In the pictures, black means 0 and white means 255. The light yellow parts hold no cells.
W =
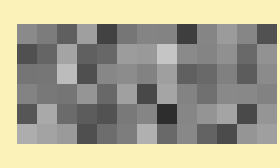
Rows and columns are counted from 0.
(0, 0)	138
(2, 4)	135
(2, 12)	139
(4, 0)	86
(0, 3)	159
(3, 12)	130
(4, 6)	133
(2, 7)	159
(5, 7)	105
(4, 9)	148
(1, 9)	132
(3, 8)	131
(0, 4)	66
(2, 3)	79
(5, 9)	99
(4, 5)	121
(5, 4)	109
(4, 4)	82
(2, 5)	140
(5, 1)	163
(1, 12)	146
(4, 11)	73
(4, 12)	149
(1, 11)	105

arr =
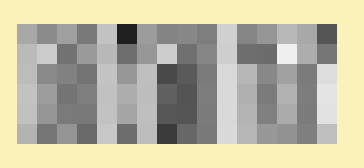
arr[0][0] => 168
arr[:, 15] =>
[85, 118, 221, 229, 226, 191]
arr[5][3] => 106
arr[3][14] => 125
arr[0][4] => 194
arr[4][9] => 123
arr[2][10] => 217
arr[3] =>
[194, 157, 116, 126, 193, 174, 189, 97, 84, 125, 217, 176, 123, 177, 125, 229]
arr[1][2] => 114
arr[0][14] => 168
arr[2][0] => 188
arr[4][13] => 170
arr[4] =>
[192, 150, 122, 121, 194, 165, 191, 87, 85, 123, 217, 180, 128, 170, 123, 226]
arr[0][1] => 139
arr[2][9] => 122
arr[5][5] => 109
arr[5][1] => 118
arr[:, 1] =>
[139, 203, 137, 157, 150, 118]
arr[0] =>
[168, 139, 159, 121, 194, 31, 156, 132, 135, 126, 208, 133, 150, 184, 168, 85]
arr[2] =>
[188, 137, 130, 115, 196, 151, 191, 73, 90, 122, 217, 183, 136, 161, 123, 221]
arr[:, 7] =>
[132, 205, 73, 97, 87, 59]
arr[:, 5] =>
[31, 110, 151, 174, 165, 109]
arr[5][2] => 148
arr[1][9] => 134

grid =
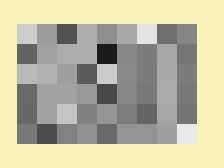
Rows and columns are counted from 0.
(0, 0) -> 205
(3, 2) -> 163
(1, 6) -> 124
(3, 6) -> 121
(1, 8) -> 117
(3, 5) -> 135
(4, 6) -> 100
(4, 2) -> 197
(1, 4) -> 26
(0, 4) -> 142
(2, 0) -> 185
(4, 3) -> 129
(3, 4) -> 72
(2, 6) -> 124
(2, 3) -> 90
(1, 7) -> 167
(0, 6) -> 227
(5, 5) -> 147
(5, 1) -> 76

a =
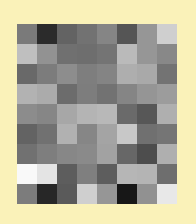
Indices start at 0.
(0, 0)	122
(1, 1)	146
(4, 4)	184
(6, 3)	138
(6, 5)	103
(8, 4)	150
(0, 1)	43
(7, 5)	182
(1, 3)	110
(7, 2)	93
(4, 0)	140
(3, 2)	108
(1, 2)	112
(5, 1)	113
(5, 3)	134
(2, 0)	105
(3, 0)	178
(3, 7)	156
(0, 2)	99

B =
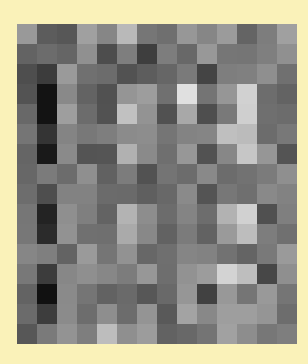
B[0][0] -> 153
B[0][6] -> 118
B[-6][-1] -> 112
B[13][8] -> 150
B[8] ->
[109, 78, 130, 130, 107, 106, 95, 104, 138, 84, 119, 111, 137, 130]
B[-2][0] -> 107
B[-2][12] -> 149
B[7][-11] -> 143
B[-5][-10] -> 117
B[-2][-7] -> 89
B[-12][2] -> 158
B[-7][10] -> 178
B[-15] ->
[99, 108, 101, 144, 77, 126, 62, 125, 104, 152, 118, 117, 127, 144]
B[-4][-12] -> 135
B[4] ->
[104, 19, 158, 108, 82, 193, 147, 81, 168, 78, 121, 207, 111, 108]
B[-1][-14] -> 87
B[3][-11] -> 99
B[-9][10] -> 108
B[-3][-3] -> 117
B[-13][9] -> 116
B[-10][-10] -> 85
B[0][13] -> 160
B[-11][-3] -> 187
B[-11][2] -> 132
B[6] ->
[101, 25, 138, 84, 85, 177, 138, 111, 151, 82, 135, 198, 150, 84]
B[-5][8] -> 133
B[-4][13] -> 143
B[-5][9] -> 130
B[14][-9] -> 108
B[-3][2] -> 138
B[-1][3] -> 126
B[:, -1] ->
[160, 144, 112, 99, 108, 120, 84, 143, 130, 127, 112, 154, 143, 117, 109, 126]
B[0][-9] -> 185
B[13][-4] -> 152

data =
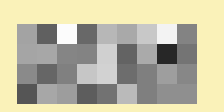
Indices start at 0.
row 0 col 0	163
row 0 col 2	252
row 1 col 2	133
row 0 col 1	96
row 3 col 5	186
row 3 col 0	85
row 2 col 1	102
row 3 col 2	157
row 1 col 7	39
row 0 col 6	200

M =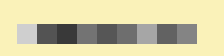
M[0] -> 207
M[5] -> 110
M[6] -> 166
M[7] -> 98

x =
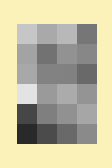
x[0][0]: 198
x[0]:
[198, 169, 184, 118]
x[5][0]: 41
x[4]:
[70, 127, 145, 166]
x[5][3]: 138
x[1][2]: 146
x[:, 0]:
[198, 163, 168, 227, 70, 41]

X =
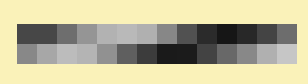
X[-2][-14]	71
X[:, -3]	[40, 136]
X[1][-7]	26
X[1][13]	198
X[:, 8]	[81, 27]
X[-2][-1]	109
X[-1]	[136, 167, 188, 180, 145, 95, 60, 26, 27, 67, 104, 136, 176, 198]

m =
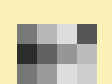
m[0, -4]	120
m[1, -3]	98
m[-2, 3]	188
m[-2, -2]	150
